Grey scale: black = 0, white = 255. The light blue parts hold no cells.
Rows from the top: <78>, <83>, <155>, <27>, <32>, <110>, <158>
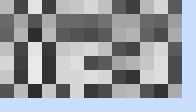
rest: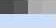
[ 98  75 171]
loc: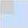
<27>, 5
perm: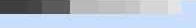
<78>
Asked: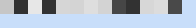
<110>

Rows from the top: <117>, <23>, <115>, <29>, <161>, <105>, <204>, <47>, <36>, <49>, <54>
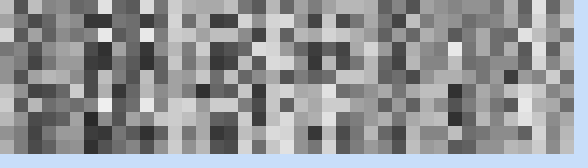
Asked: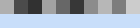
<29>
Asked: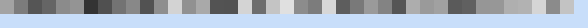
<54>
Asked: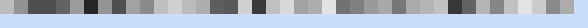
<36>

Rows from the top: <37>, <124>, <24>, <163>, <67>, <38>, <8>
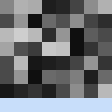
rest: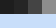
[177]
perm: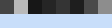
<8>
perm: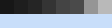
<67>
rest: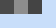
[185]

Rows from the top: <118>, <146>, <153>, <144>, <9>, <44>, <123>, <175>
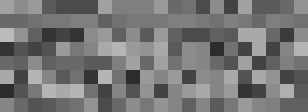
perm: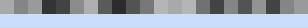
<123>
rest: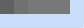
[127 127 120 113 127 120 105 127 120 113]
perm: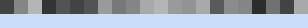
<144>

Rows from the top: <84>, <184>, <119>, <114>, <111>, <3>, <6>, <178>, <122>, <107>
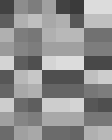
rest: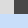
[72]
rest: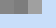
[160 160 125 125]
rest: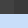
[220 220]
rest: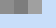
[ 66  58 220 220]
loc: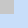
<3>, 2

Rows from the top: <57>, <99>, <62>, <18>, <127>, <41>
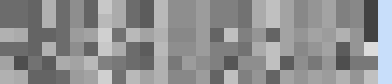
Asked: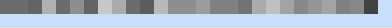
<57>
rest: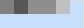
[ 92 142 120 149  78 120 120]
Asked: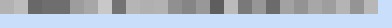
<41>

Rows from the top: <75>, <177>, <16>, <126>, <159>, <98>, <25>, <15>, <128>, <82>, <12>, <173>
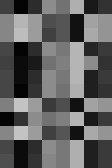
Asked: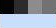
<75>
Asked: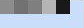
<128>
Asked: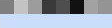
<15>
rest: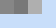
[31 58]
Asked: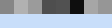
<177>
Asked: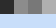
<12>
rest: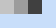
[ 85  17 169 148]

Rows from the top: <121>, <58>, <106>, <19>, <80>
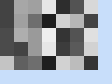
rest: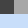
[160 230  45  83 216]
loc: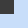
<19>, 4
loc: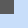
<19>, 5
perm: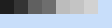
<80>

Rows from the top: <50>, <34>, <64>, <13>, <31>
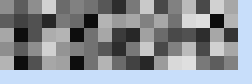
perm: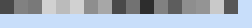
<13>
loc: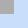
<64>, 3
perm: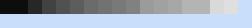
<31>
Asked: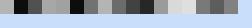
<31>
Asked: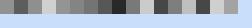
<13>

